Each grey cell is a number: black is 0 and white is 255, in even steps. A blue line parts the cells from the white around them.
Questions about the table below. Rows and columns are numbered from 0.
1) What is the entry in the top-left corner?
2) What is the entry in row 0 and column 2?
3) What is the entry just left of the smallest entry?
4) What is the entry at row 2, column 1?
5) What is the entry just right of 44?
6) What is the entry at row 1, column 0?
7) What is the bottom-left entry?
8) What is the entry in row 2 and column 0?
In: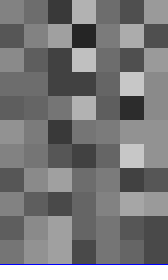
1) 130
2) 57
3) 160
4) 94
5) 138
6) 86
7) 117
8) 138

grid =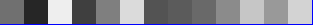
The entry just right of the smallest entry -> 238
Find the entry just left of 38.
112

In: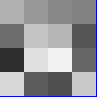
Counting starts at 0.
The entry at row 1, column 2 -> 182
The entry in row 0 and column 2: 135
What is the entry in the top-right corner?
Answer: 129
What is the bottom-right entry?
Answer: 202
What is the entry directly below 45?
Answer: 217

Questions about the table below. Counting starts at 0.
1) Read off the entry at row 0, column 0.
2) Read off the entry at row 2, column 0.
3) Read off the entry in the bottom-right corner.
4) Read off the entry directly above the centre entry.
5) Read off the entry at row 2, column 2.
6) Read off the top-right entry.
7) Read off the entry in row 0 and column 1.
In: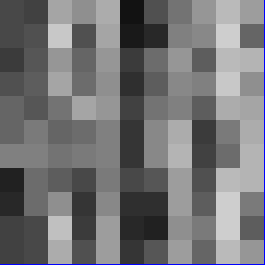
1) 72
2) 59
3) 150
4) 65
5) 150
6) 157
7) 65

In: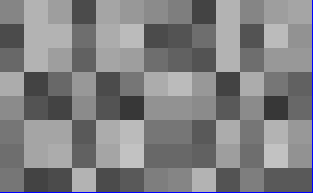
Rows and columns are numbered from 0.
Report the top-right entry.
165
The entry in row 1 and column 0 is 75
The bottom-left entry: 118
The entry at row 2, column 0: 104
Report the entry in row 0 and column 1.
179
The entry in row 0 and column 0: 133
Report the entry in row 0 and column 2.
158
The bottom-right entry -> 89
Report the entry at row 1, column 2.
179
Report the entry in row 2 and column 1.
179

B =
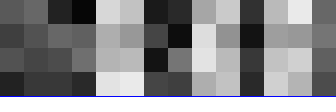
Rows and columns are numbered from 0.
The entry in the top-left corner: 89
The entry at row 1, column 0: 63
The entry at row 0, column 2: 34
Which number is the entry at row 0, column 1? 103
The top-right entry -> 103
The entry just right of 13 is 221
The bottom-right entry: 76
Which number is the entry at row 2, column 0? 82

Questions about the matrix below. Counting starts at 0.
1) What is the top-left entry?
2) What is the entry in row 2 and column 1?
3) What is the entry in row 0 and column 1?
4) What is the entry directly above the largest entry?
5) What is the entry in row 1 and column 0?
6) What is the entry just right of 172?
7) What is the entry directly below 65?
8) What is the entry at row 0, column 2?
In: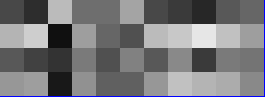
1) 72
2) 65
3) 45
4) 39
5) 180
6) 137
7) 158
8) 187

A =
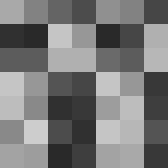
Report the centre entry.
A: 70
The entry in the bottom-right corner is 56
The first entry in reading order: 169
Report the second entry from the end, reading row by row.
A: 169
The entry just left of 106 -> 176
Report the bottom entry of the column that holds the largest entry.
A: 157
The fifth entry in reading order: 144
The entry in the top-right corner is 70
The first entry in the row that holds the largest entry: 137
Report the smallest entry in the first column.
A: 48
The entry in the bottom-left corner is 163
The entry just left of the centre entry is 84
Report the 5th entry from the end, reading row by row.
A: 41
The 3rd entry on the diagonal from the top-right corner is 106
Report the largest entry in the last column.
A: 183

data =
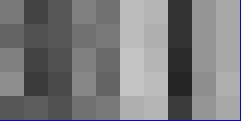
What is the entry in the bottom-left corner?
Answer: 87
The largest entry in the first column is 142
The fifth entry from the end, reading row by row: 175
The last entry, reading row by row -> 168
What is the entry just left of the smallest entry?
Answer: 188
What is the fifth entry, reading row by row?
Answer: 113
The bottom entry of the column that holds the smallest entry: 59
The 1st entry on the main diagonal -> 121
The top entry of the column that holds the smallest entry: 51
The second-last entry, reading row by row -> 149
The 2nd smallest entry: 43
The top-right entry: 168
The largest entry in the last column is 175
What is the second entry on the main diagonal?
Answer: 81
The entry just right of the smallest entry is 142
